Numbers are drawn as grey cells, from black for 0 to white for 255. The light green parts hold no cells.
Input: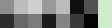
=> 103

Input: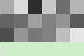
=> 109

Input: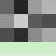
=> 203

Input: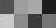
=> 139

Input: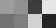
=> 126

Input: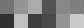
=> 192

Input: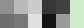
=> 120

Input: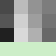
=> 208
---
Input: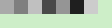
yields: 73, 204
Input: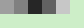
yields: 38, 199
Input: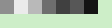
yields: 110, 235
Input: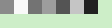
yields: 157, 249
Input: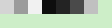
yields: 14, 241
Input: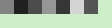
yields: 150, 212
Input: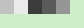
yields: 59, 234
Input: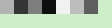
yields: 14, 241
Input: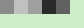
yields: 159, 192
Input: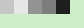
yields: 147, 230
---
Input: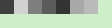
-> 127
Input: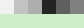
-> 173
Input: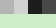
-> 29
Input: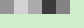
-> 171
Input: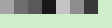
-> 89
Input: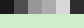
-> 151
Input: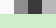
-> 58
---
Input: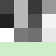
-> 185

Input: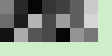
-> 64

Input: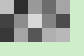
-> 153

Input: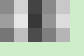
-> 67

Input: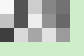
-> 205

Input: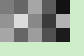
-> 166

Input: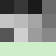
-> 55

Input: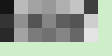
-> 175

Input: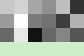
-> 144

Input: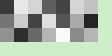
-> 67
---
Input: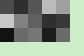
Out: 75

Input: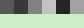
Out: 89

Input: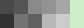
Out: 73

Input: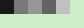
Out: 24

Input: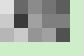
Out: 224

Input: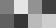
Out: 126

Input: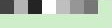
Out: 67

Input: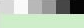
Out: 216

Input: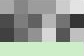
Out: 168

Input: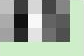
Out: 192
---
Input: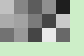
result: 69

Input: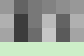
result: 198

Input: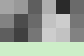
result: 205

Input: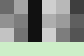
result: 207

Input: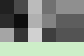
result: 62

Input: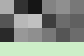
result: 120

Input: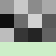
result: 54

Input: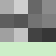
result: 195

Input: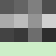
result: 57

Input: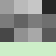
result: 145
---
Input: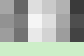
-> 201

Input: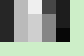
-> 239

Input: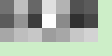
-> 179

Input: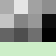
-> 229

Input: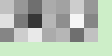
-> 162

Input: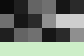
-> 112
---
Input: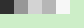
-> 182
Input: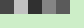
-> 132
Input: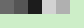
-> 210
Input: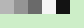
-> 245
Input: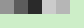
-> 203
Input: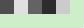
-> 44
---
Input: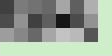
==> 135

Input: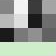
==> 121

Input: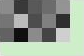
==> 15

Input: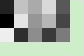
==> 46

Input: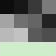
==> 194

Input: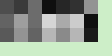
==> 147
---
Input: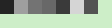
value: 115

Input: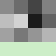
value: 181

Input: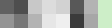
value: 220

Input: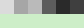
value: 166

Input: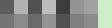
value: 160

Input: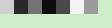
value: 154
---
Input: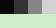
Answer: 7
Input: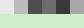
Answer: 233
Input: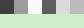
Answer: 63
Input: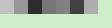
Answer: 194
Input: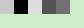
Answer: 200
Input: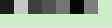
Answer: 29
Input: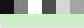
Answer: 17
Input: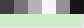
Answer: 62
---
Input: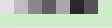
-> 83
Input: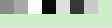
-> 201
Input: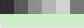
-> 121
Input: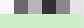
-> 228
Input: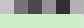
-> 178
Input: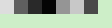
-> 73
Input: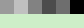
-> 1
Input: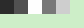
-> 206
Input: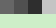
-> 196
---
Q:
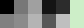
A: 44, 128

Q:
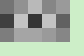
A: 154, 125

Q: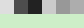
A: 173, 222

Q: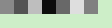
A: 128, 137

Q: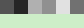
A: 113, 83

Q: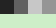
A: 149, 35

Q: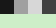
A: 65, 23

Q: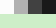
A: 25, 252

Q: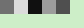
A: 79, 112
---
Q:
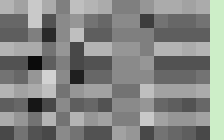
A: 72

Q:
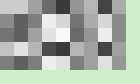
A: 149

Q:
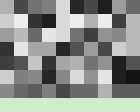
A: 93

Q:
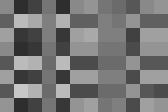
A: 148

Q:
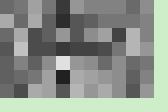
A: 150

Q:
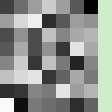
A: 99
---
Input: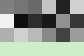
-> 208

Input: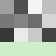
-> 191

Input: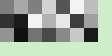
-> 189

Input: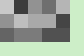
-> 181

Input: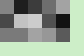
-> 163

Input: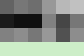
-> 193

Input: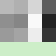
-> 93

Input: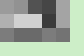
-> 164

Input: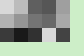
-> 159
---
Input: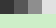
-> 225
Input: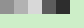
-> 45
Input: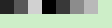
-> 185
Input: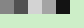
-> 19
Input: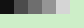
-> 213
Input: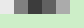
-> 171
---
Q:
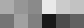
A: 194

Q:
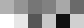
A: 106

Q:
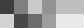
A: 190

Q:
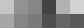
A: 210

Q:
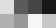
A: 23

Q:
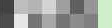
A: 150
